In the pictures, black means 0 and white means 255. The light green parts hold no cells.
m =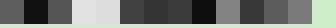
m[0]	94
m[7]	59

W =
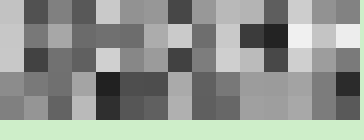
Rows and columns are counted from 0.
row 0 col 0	194
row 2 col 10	187
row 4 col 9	103
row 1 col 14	237
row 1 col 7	202
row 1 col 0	199
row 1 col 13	196
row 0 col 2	128
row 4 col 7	176
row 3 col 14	43
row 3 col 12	163
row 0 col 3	88
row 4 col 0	128
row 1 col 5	109
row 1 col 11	35
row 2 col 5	135
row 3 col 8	96
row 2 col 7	65
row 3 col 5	78
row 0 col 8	152
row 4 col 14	89

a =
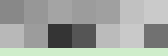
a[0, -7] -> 136
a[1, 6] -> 113
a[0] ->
[136, 151, 164, 155, 160, 193, 202]
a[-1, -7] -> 185

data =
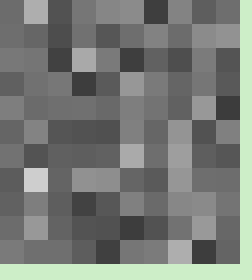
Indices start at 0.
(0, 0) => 108
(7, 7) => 150
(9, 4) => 81
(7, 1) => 206
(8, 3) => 66
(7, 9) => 109
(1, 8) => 139
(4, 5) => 126
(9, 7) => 114
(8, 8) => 138
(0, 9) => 110
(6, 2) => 96
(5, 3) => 82
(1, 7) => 108
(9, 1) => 152
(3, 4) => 90
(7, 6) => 90
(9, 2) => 99
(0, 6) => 62
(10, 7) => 174
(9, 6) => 82
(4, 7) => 97
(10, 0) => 122
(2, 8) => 123
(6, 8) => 94
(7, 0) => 92
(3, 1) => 113
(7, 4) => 142
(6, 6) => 110
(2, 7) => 78
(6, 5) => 170

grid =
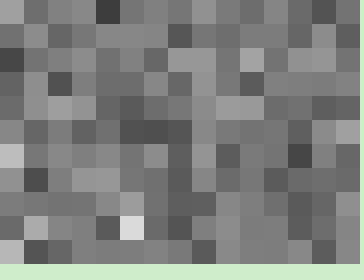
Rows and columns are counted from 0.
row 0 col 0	160
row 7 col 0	145
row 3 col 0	99
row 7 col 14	105
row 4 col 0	107
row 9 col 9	140
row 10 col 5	125
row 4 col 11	108
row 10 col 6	130
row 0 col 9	122
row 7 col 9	107
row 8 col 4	136
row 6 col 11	116
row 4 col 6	109
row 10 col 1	84
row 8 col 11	111
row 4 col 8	139
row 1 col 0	113
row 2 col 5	129
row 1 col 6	133
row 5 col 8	136
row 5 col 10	115
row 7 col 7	90
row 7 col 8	134
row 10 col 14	135
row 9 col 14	132
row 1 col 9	110
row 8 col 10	126
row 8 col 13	102
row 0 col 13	83
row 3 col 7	103
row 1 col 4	135
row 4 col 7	119
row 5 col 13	139
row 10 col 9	137

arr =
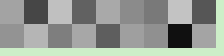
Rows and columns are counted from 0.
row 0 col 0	163
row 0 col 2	192
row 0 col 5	139
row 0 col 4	169

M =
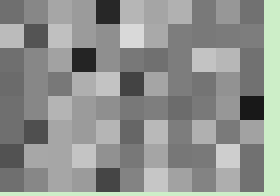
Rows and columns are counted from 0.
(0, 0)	111
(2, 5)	120
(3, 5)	67
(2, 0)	111
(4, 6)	126
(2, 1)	135
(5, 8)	176
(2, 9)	183
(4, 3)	155
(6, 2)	166
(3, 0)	107
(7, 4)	69
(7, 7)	162
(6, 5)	120
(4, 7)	108
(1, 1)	84
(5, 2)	166
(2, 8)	195
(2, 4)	143
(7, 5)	131
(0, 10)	113
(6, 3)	196
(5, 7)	125
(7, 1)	135
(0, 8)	121
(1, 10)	125
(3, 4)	195
